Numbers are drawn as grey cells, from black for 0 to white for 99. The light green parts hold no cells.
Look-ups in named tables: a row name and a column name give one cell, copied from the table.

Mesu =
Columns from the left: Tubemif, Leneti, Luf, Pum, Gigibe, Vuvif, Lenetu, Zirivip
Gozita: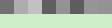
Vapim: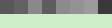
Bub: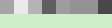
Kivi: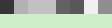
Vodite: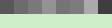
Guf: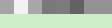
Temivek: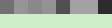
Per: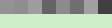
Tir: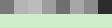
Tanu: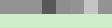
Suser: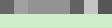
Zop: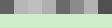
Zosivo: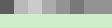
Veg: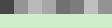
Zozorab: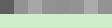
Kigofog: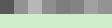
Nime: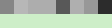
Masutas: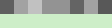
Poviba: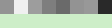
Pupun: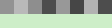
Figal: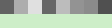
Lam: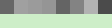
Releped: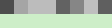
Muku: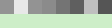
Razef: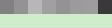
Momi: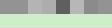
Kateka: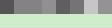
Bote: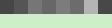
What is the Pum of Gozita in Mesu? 37
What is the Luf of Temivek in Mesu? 53
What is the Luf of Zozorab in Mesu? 65
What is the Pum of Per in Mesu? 39
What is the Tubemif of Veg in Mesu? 27
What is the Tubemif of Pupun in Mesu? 57

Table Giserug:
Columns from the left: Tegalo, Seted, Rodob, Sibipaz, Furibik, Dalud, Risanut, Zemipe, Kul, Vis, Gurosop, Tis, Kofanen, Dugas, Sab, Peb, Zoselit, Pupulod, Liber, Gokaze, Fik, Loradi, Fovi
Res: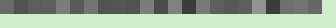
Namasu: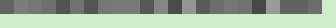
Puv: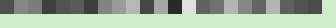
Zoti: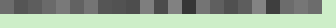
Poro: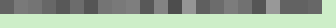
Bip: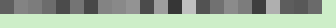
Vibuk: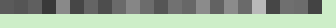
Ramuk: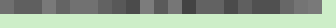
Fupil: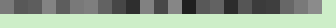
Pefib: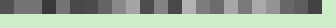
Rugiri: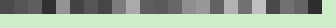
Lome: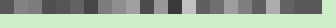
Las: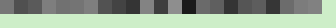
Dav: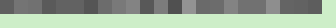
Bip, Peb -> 44
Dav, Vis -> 51
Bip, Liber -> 24
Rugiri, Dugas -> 55
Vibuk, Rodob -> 37
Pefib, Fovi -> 26
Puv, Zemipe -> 51
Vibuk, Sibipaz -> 22

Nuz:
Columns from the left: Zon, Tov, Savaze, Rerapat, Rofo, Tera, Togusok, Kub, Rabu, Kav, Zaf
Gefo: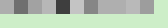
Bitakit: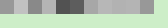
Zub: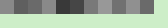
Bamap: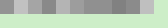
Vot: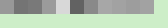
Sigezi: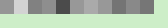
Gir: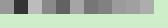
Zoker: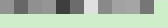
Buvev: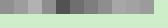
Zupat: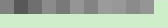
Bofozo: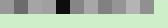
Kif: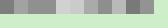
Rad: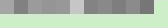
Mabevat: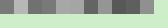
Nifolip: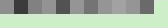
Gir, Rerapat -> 53
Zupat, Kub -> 60
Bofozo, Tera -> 52
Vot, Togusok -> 53
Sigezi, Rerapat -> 55
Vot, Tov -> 45
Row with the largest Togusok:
Zoker

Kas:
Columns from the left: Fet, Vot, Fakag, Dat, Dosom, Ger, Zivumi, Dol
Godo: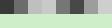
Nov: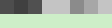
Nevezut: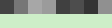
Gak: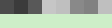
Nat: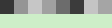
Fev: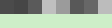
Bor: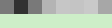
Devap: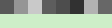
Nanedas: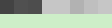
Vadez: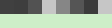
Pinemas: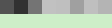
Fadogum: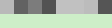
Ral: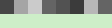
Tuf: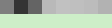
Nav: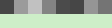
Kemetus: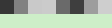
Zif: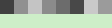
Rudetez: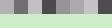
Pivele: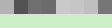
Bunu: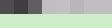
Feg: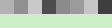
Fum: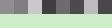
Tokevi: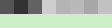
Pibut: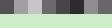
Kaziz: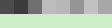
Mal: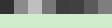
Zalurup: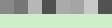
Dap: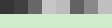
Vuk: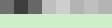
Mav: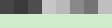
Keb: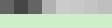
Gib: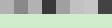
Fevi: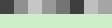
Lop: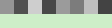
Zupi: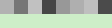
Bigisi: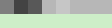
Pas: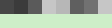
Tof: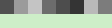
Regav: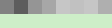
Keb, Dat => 69
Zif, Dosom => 42
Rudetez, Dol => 30
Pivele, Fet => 69
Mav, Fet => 27
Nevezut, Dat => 60
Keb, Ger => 78
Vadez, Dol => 77
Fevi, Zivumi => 74
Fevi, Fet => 26
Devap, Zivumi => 69
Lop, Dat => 28
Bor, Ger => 76
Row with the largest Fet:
Fadogum

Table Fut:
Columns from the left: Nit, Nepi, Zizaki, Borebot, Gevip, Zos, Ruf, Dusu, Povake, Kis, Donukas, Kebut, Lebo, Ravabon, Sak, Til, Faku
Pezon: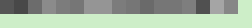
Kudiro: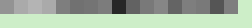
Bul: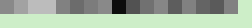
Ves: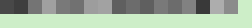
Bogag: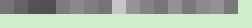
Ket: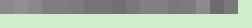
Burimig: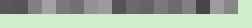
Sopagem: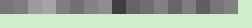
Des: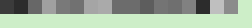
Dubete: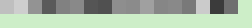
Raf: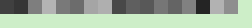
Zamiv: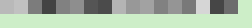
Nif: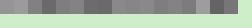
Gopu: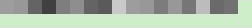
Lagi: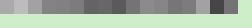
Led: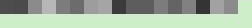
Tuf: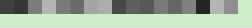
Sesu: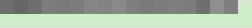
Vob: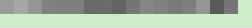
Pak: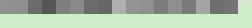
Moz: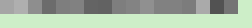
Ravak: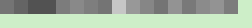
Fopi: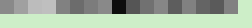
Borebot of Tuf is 70
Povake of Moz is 49
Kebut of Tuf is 47
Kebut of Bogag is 46
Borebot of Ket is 49
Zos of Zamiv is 55
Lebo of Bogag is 57
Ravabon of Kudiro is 49
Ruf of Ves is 61
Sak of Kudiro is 47
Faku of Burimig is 52
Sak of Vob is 58
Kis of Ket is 47
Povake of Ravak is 77
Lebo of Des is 43
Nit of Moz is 64
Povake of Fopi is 5
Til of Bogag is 57

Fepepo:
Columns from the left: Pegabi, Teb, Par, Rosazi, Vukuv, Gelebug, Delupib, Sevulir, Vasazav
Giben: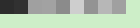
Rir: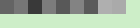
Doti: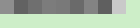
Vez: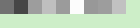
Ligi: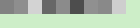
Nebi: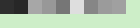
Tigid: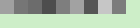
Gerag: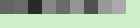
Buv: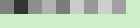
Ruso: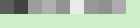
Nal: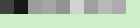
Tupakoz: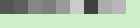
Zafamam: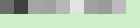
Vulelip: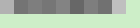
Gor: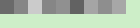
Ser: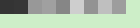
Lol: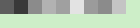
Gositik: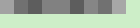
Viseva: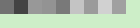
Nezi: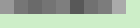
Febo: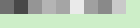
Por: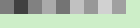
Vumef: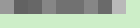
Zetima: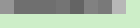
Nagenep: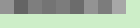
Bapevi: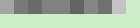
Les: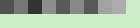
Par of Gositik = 36
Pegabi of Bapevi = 64
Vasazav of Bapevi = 76
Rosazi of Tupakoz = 49
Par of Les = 20
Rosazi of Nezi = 45

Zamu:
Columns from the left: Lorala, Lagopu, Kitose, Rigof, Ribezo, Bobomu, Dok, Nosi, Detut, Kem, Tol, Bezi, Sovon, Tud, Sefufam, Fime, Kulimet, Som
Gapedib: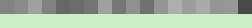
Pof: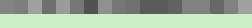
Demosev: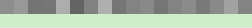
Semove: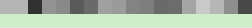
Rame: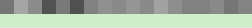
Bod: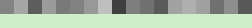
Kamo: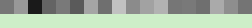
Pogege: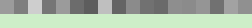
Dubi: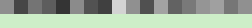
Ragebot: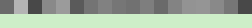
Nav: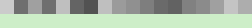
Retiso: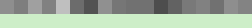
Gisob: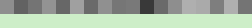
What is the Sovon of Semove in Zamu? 42
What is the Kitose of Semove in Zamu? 19
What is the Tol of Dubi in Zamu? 31
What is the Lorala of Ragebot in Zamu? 41
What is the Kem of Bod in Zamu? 49
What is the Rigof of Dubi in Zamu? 36
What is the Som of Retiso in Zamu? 51
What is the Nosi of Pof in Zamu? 56
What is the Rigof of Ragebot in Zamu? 53
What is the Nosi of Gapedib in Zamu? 62
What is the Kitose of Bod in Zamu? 36
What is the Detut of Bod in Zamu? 25

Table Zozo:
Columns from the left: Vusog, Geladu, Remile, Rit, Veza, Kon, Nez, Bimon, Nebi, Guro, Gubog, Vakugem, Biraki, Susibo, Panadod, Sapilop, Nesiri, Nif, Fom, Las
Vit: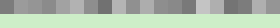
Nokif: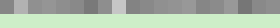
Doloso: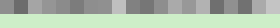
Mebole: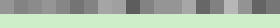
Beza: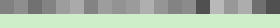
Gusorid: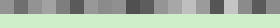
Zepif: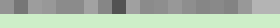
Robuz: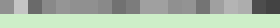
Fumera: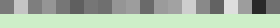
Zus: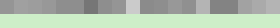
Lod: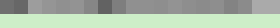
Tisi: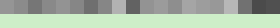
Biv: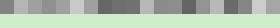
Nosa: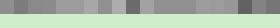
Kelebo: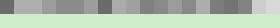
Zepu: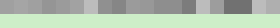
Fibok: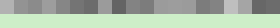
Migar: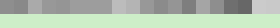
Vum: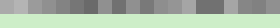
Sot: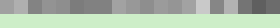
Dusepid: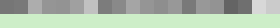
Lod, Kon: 57
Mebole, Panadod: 40
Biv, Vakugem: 54
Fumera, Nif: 61
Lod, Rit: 58
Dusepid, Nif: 43
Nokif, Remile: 56
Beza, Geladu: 55
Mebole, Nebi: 62

